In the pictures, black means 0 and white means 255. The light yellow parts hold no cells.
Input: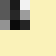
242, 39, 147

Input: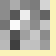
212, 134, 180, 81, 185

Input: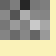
126, 136, 130, 106

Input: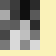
42, 16, 93, 70

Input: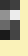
63, 146

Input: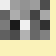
77, 67, 240, 75

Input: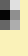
224, 5

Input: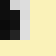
221, 18, 10
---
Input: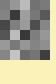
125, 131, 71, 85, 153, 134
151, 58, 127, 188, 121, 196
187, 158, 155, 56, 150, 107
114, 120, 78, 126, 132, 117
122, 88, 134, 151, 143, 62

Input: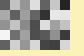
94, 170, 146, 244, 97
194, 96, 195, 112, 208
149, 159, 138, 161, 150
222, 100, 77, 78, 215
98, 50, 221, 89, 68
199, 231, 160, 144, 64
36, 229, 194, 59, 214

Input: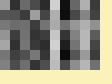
159, 86, 120, 148, 166, 118, 129
49, 83, 108, 62, 49, 64, 76
107, 60, 111, 114, 117, 80, 110
75, 158, 60, 51, 57, 120, 52
43, 69, 116, 61, 45, 53, 78
208, 174, 170, 198, 208, 191, 187
16, 14, 113, 53, 30, 11, 73
103, 72, 151, 130, 116, 85, 141
176, 133, 176, 183, 184, 154, 181
59, 66, 145, 92, 69, 60, 112

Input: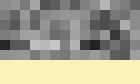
140, 127, 109, 124, 38, 143
148, 101, 88, 132, 88, 148
122, 153, 140, 160, 91, 151
166, 107, 100, 161, 192, 122
83, 136, 149, 142, 185, 144
92, 144, 117, 107, 198, 126
125, 150, 134, 114, 127, 119
91, 149, 165, 161, 179, 147
129, 143, 132, 139, 60, 142
141, 110, 86, 115, 35, 155
182, 79, 77, 151, 89, 142
136, 119, 88, 55, 113, 92
125, 113, 174, 108, 92, 89
100, 140, 140, 158, 133, 159

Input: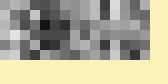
159, 194, 183, 191, 128, 195
180, 119, 147, 227, 170, 206
166, 90, 78, 170, 102, 99
85, 195, 114, 91, 170, 62
80, 67, 20, 73, 41, 161
97, 85, 66, 72, 51, 132
151, 119, 49, 73, 105, 110
145, 141, 129, 164, 159, 94
162, 161, 106, 93, 180, 143
187, 188, 143, 169, 144, 162
63, 78, 156, 128, 59, 123
220, 210, 168, 142, 183, 201
148, 151, 160, 139, 84, 111
99, 113, 175, 139, 97, 55
174, 104, 125, 153, 111, 162

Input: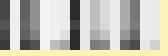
71, 71, 84, 71, 58
239, 239, 239, 239, 239
96, 96, 103, 96, 63
144, 144, 144, 128, 81
243, 243, 243, 243, 243
239, 239, 239, 239, 189
235, 235, 235, 224, 166
43, 43, 66, 43, 43
232, 232, 232, 232, 232
191, 191, 191, 171, 124
216, 216, 216, 194, 135
236, 236, 236, 236, 236
171, 171, 171, 151, 99
118, 118, 124, 106, 76
237, 237, 237, 237, 232
235, 235, 235, 235, 209

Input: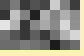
78, 52, 228, 114, 108
122, 194, 178, 84, 108
57, 130, 53, 55, 123
82, 32, 136, 94, 114
69, 177, 169, 57, 101
204, 132, 138, 113, 27
128, 175, 215, 178, 86
60, 142, 144, 214, 108
